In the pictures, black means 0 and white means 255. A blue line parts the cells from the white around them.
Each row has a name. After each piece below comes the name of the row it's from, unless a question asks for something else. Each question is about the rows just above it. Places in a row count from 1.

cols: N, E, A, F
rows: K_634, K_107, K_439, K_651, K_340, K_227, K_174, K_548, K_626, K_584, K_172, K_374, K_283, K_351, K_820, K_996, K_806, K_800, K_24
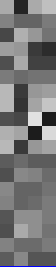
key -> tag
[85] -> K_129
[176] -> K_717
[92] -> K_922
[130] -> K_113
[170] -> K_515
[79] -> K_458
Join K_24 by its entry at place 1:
K_922
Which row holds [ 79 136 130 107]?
K_283
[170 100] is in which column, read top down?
A

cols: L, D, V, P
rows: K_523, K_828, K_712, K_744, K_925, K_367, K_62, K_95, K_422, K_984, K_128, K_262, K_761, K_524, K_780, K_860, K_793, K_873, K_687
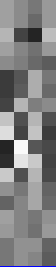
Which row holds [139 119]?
K_523
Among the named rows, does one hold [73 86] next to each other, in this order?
no
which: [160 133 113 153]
K_744
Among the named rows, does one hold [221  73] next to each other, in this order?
no
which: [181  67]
K_712

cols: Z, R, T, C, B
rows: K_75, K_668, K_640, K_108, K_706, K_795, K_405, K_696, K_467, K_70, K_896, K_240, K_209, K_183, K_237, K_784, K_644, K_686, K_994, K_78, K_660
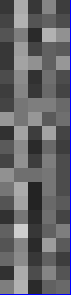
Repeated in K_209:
[111]
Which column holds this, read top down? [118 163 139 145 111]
R
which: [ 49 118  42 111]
K_784

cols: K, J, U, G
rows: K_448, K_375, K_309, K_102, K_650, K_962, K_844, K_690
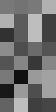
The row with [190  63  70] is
K_690
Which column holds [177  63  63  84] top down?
G
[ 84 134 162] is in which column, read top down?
G
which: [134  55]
K_650
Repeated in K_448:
[121]
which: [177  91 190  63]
K_375

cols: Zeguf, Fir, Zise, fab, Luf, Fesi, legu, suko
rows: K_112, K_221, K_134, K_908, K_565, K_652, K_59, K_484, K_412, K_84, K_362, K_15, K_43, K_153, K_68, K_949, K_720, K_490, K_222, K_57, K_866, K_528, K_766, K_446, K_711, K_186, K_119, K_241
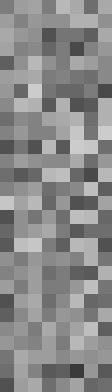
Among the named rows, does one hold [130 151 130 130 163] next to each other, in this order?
yes
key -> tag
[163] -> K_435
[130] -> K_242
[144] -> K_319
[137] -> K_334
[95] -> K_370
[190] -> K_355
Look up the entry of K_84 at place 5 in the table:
K_435

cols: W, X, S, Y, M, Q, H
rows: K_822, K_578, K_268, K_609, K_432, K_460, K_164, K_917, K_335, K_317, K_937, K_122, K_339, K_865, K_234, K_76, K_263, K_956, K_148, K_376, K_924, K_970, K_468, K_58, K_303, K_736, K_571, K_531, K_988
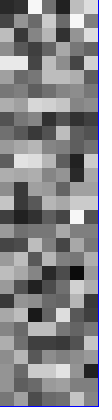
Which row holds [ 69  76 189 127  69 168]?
K_956
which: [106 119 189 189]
K_460
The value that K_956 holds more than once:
[69]
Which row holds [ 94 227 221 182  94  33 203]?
K_122

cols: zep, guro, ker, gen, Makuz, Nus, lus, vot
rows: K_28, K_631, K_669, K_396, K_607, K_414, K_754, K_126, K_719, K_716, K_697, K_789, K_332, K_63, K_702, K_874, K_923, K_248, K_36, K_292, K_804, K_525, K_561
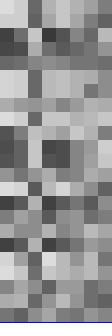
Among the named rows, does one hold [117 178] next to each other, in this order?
no
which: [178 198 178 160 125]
K_28
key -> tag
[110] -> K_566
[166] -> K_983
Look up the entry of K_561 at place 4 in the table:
K_983
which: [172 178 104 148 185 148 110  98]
K_525
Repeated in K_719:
[198]

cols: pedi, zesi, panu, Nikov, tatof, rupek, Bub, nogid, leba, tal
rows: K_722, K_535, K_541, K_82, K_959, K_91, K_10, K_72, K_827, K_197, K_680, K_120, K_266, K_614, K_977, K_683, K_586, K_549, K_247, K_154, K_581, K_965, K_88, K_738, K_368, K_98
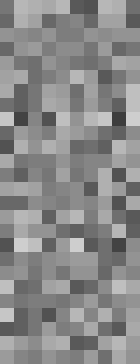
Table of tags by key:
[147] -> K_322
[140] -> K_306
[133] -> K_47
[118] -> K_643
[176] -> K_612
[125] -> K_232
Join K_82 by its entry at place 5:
K_306
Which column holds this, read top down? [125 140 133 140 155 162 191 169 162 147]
tatof

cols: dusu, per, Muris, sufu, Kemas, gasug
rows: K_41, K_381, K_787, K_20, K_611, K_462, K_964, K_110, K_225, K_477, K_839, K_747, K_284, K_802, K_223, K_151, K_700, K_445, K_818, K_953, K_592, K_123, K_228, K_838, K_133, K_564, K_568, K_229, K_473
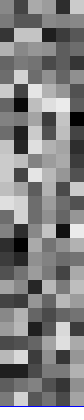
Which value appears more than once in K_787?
[196]
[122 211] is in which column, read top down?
per
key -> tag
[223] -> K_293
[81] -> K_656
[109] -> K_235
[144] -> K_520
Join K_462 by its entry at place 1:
K_235
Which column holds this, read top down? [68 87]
per

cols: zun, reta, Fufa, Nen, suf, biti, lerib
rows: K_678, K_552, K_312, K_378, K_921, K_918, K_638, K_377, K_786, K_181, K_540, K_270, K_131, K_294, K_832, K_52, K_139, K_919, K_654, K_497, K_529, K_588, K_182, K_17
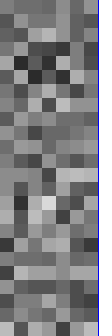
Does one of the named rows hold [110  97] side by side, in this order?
yes
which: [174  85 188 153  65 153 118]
K_52
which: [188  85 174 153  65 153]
K_17
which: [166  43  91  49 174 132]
K_918
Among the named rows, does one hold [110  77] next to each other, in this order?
no
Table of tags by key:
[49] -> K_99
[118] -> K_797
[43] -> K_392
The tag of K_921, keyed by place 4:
K_99

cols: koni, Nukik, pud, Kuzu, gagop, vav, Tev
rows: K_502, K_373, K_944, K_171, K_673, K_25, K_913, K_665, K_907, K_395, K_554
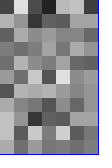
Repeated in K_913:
[179]
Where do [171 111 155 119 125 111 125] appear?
K_554
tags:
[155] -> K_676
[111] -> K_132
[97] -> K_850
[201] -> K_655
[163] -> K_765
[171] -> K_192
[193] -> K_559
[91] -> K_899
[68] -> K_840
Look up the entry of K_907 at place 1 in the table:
K_559
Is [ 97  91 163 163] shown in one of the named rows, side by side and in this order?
yes

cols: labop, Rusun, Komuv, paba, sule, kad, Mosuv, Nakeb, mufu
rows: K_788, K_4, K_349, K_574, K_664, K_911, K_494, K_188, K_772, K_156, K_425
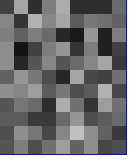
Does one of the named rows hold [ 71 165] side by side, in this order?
no
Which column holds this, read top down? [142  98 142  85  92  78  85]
labop
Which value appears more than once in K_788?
[46]
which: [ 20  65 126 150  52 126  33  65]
K_574
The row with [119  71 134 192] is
K_156
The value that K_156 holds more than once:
[142]

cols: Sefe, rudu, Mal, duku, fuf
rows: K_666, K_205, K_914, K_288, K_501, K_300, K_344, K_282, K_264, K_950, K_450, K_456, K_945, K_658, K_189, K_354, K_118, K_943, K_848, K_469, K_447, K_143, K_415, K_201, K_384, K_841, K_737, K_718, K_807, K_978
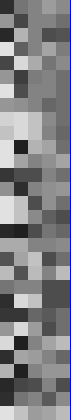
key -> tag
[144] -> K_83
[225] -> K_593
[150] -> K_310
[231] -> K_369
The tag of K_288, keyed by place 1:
K_593
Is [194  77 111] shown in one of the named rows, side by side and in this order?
yes
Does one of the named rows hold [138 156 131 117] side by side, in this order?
no
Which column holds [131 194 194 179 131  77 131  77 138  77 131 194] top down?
Mal

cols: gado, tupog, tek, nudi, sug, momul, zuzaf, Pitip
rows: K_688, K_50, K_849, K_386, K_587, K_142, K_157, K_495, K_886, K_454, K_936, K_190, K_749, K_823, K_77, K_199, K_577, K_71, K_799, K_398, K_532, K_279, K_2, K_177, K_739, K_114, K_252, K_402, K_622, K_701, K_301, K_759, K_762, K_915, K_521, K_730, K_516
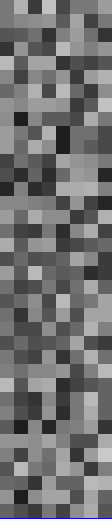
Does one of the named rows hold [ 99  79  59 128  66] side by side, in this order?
no
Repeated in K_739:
[79]
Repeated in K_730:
[164]
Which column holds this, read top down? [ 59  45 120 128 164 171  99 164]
sug
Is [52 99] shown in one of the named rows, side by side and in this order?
no
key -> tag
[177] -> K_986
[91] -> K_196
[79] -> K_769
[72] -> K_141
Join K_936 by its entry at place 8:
K_141
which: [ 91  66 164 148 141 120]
K_190

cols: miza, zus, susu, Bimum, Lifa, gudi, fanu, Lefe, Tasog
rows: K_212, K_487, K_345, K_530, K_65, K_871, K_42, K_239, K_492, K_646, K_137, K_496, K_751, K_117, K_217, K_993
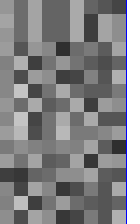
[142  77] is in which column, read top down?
gudi
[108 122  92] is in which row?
K_530

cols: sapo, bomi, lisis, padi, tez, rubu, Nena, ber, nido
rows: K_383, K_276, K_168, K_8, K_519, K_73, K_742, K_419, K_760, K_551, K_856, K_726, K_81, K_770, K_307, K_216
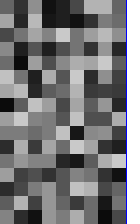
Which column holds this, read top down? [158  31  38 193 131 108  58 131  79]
lisis
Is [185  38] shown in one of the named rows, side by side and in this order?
yes
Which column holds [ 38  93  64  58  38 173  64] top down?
nido
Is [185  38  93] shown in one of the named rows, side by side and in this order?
yes
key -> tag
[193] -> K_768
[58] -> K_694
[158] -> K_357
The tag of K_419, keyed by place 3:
K_768
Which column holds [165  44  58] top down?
Nena
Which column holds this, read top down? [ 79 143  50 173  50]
ber

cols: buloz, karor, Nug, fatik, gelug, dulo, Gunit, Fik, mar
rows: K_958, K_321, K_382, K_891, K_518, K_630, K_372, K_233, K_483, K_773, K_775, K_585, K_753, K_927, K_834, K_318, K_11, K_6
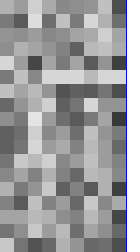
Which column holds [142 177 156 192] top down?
karor
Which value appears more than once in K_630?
[214]
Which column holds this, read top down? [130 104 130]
dulo
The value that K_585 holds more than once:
[156]
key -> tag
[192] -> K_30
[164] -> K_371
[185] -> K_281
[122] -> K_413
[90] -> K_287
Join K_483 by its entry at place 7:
K_413
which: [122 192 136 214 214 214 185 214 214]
K_630

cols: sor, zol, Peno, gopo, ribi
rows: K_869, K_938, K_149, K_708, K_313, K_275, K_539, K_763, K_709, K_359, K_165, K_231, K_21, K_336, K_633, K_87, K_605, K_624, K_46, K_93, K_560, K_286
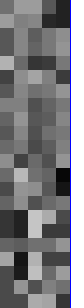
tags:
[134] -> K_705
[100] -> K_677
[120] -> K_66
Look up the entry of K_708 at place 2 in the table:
K_705
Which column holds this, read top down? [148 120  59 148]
ribi

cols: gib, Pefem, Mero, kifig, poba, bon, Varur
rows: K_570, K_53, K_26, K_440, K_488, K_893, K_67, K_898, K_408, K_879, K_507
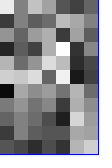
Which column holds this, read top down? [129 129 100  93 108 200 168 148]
Pefem
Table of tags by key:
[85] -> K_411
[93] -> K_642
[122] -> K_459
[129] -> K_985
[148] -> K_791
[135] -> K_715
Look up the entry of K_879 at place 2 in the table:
K_985
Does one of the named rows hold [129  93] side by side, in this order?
yes

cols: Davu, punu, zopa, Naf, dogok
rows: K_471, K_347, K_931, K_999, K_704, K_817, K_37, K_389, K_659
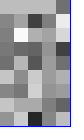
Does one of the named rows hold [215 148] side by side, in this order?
no
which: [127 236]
K_347
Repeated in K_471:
[189]
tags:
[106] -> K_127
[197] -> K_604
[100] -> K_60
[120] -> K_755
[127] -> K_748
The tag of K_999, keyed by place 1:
K_755

